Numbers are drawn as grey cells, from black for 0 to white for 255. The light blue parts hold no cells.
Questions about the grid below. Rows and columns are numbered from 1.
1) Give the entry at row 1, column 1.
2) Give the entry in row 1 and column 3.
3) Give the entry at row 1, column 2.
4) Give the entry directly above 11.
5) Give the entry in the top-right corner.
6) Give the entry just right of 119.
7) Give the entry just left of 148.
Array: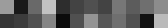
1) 156
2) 105
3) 25
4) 45
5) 140
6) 92
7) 80

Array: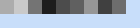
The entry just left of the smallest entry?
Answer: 116
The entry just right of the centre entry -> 96
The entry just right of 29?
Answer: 76
